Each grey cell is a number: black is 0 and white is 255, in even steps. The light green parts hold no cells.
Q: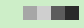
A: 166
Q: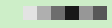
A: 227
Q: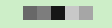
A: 104
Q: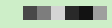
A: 72
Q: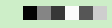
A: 4
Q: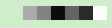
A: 171
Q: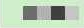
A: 107
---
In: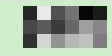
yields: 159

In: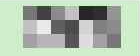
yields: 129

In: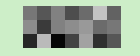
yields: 107

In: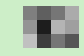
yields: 180

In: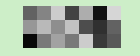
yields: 48

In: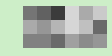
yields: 192

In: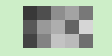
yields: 100
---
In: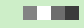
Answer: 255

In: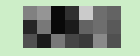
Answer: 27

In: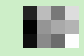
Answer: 138

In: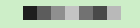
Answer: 92

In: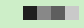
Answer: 136

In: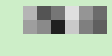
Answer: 138

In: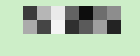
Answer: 69

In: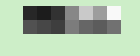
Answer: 71
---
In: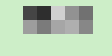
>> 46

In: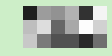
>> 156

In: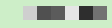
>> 80

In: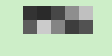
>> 42

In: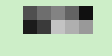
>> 110

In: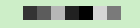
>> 92

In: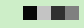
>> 196

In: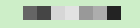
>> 69

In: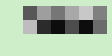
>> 158

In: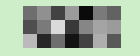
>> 144
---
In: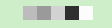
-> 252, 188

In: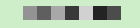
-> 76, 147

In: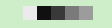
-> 156, 235

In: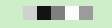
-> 155, 209

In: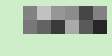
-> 130, 120

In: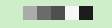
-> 28, 171

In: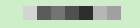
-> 160, 212

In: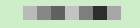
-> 166, 186

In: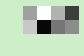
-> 61, 200
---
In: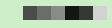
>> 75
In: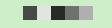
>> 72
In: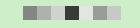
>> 133
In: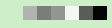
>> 178
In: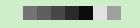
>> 115
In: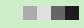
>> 171
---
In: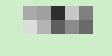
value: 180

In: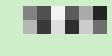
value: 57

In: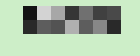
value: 93

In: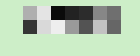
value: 217

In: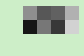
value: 119

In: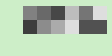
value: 140

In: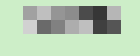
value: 106
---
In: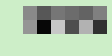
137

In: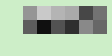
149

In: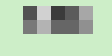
81

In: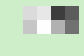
219

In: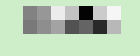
130

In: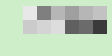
232

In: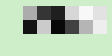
172

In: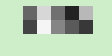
102
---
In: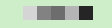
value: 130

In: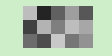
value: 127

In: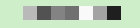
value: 131

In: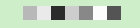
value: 184

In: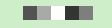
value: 126

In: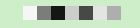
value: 174

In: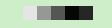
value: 85

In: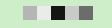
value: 181

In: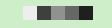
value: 103

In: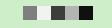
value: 127
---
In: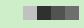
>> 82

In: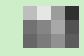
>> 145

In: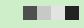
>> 227

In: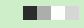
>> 253

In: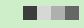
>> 175

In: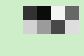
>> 72

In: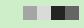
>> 36

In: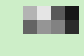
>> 130
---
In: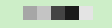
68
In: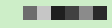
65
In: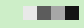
92
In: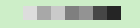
147
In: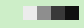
142
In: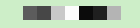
11
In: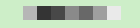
104
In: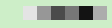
119
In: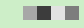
60
